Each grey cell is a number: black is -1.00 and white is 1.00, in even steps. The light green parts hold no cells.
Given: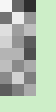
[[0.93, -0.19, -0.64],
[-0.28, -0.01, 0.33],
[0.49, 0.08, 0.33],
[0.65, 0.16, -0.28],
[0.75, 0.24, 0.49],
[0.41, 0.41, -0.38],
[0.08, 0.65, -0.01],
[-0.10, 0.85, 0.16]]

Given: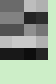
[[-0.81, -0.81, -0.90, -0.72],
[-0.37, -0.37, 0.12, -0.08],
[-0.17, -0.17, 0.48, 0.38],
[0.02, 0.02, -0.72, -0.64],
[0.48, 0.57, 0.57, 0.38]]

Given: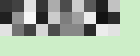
[[-0.58, -0.48, 0.77, -0.58, 0.35, -0.40, 0.60, -0.30, -0.75, 0.52],
[0.77, -0.10, -0.48, 0.68, -0.40, 0.06, 0.06, -0.66, 0.85, 0.77],
[-0.75, 0.16, 0.93, -0.75, 0.60, -0.02, 0.25, 0.85, -0.85, -0.66]]

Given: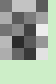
[[0.45, -0.66, -0.29, 0.18],
[0.36, -0.29, -0.02, 0.26],
[0.36, -0.20, -0.56, 0.77],
[-0.10, 0.08, -0.48, 0.86],
[-0.10, 0.53, 0.53, -0.29]]

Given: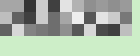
[[0.49, -0.24, -0.50, 0.59, -0.14, 0.30, 0.87, -0.32, 0.78, 0.59, -0.06],
[0.30, 0.30, -0.59, 0.59, -0.50, 0.78, 0.40, 0.12, 0.21, 0.12, 0.21],
[-0.24, 0.69, 0.03, -0.06, -0.14, 0.12, -0.32, 0.69, -0.41, -0.50, 0.49]]

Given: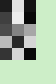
[[0.47, -0.69, 0.67],
[-0.41, 0.03, 0.31],
[-0.59, 0.67, -0.93],
[-0.77, 0.77, -0.85],
[-0.50, 0.85, -0.93]]

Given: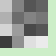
[[0.38, -0.15, 0.03, -0.07],
[0.56, 0.03, -0.33, -0.23],
[-0.53, 0.13, 0.75, 0.84],
[0.66, 0.22, -0.43, -0.33]]

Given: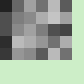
[[-0.73, -0.19, 0.26, -0.11, 0.46, -0.29],
[-0.38, -0.01, 0.08, 0.36, 0.54, 0.26],
[-0.38, 0.08, 0.26, -0.01, -0.38, -0.47],
[-0.56, 0.18, 0.08, -0.29, 0.46, -0.11],
[-0.65, 0.46, 0.36, 0.18, -0.11, 0.36]]

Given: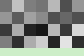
[[-0.01, -0.63, 0.35, 0.61, -0.72, 0.78, -0.63],
[0.18, -0.28, 0.26, 0.08, -0.38, -0.19, -0.38],
[-0.55, 0.35, -0.72, -0.82, 0.44, -0.55, 0.69],
[-0.09, 0.52, -0.01, -0.09, 0.44, -0.38, 0.18]]
